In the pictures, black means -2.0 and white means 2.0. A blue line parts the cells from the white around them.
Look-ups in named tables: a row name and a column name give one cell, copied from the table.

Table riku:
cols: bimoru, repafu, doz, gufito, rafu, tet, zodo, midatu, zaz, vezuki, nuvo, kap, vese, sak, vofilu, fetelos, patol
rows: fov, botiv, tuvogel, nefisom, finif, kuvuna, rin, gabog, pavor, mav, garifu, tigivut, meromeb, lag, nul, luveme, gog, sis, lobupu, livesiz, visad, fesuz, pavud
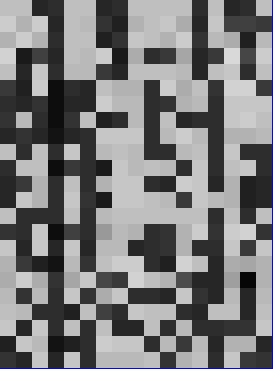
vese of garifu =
1.1
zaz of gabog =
0.9
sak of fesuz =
-1.4
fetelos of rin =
1.1
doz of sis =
0.7
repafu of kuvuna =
-1.5
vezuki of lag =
1.0
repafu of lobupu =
-1.2
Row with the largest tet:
sis

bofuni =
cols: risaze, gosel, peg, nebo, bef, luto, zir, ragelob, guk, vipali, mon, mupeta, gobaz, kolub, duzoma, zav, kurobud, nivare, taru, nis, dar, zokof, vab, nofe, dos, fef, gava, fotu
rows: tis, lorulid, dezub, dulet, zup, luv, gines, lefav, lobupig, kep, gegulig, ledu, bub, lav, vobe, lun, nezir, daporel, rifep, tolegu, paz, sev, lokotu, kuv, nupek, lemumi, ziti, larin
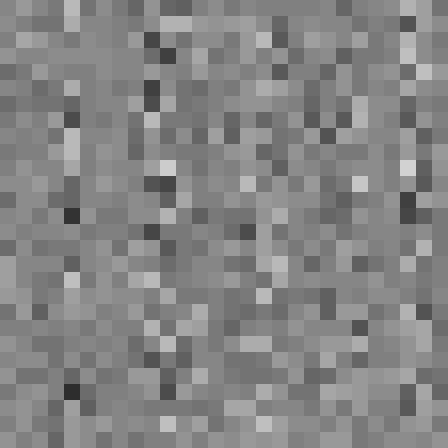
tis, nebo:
-0.1
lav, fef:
-0.9
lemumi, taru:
0.1
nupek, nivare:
0.3
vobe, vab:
0.0
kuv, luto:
0.2
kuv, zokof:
0.2
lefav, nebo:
0.4
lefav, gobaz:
-0.2
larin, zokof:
0.4
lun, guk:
0.5
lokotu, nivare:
0.4
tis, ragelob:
-0.1
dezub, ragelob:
0.0
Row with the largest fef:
gegulig

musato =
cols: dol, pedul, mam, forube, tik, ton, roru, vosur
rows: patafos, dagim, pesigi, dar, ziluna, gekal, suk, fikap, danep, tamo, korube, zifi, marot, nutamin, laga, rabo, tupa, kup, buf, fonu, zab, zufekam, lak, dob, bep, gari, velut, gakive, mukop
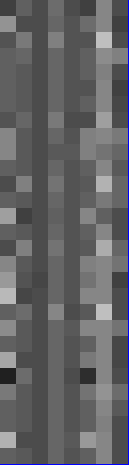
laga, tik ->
-0.7
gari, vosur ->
-0.6
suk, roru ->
0.1
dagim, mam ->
-0.8
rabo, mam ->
-0.8
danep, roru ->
0.1
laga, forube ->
-0.4
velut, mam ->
-0.8
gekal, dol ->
-0.5
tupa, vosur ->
-0.2
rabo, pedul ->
0.0
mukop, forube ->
-0.4
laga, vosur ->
-0.8
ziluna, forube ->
-0.4

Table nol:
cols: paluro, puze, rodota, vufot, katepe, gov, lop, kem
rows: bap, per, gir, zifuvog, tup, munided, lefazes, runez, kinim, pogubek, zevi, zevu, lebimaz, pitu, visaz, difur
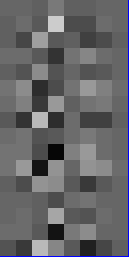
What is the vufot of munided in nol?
-0.8
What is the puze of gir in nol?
-0.9
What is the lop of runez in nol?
-1.0
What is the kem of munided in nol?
-0.3
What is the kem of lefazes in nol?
-0.4
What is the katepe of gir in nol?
-0.5

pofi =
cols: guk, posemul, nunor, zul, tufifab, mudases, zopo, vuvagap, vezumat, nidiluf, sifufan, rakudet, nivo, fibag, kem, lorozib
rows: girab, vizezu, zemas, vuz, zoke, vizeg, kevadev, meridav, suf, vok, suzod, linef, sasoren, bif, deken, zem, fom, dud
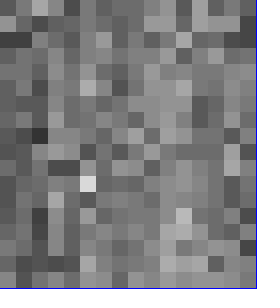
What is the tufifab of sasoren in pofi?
-0.3
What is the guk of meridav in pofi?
-0.4
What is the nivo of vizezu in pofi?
0.5
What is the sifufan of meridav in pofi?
0.4
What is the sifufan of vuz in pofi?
0.4
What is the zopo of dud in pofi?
0.2
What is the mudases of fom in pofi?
0.6
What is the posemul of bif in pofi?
-0.3
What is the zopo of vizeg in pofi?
0.1
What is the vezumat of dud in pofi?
0.3
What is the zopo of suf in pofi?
-0.4
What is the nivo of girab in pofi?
0.5
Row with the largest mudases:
linef

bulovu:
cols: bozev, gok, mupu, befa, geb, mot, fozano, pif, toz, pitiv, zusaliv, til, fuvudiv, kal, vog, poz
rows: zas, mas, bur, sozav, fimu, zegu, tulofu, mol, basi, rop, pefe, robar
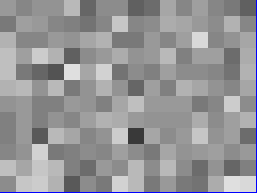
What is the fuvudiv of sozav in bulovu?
0.5
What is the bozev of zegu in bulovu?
0.8
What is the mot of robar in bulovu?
0.2
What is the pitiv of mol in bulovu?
0.3
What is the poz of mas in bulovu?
0.1
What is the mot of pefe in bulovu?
-0.3
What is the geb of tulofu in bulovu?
0.4
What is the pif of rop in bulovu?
0.5
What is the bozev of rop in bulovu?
0.1
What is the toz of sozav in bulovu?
0.3
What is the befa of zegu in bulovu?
0.9
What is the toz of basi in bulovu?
-1.1
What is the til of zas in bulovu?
0.1
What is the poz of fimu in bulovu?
0.8
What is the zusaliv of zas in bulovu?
0.6
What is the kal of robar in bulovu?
0.7
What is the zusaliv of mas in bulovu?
0.7
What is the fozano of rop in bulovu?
0.1
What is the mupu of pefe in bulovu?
1.1
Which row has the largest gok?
robar

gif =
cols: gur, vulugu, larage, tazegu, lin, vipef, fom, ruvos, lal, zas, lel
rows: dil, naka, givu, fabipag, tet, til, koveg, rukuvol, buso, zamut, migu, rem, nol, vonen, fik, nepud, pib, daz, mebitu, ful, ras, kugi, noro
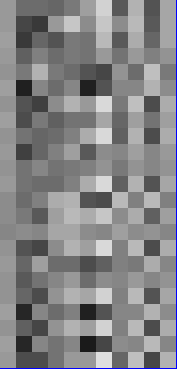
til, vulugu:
-1.5
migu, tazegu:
-0.2
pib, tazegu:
-0.3
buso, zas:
-0.8
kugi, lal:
0.1
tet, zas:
1.0
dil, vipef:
0.5
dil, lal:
0.8

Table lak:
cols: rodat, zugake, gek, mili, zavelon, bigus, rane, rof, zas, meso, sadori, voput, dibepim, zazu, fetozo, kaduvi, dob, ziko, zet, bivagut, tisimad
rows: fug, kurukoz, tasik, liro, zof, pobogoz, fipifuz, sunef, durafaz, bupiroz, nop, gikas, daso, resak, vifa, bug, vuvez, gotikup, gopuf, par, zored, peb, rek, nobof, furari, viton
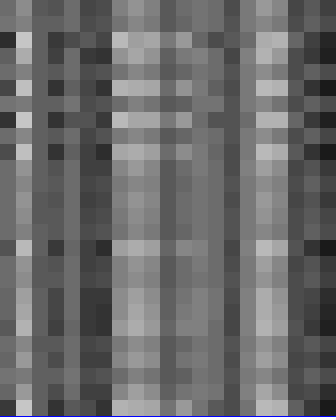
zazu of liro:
-0.3
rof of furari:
0.1
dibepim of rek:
-0.1
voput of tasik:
0.4
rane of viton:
-1.2
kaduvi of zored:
0.0
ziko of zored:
0.5
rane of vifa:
-0.7
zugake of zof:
0.0
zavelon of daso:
-0.3
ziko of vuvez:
0.1
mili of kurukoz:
-0.5
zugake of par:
0.6
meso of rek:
0.2
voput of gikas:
-0.4
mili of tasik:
-1.1
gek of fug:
-0.6
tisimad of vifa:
-0.8
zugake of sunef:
1.1
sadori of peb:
-0.6

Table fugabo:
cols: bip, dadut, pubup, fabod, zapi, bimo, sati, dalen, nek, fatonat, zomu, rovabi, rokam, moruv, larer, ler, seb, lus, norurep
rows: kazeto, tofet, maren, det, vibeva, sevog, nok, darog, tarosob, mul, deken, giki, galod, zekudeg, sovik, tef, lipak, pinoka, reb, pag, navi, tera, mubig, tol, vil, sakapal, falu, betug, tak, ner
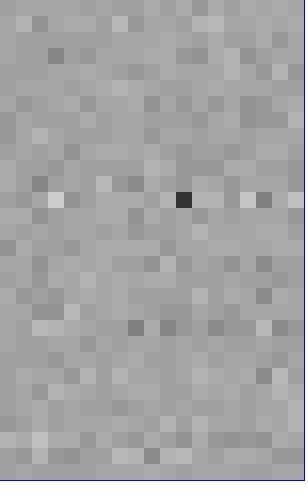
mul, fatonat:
0.7
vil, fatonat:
0.7
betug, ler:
0.4
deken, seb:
0.5
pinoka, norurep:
0.5
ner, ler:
0.5
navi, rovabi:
0.4
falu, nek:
0.6
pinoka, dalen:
0.7
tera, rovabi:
0.6
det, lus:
0.6
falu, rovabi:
0.5
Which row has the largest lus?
tol

